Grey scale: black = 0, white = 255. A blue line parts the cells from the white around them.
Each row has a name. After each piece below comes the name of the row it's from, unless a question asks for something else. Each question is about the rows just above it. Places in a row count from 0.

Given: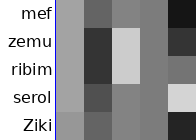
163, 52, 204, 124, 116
ribim
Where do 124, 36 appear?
Ziki
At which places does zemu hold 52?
1 4

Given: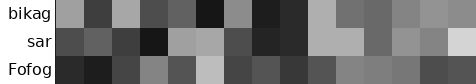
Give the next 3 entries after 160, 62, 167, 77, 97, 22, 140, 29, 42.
175, 113, 105
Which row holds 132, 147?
bikag
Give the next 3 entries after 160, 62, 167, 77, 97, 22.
140, 29, 42
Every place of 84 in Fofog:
4 7 9 14
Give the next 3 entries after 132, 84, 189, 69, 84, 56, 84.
132, 126, 119
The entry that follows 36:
42
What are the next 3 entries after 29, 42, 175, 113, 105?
132, 147, 140

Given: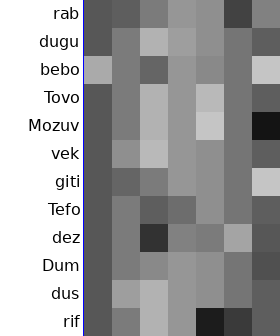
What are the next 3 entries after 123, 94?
109, 143, 117
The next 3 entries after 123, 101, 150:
137, 117, 197

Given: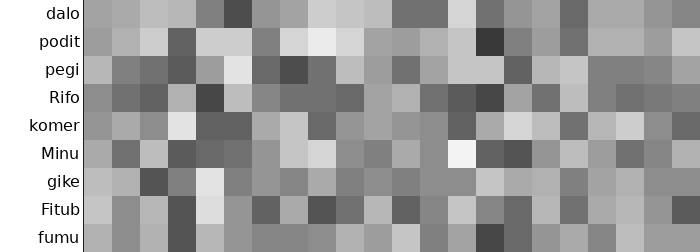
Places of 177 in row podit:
1 12 18 19
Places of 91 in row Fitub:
21
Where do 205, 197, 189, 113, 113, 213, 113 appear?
dalo
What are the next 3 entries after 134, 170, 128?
141, 128, 141
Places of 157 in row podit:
0 11 16 20
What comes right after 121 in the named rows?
128
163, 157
podit

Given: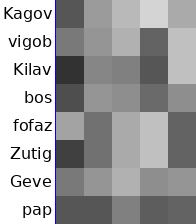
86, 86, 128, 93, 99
pap
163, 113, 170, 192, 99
fofaz
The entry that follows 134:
128
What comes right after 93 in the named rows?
99
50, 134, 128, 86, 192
Kilav
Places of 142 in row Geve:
3

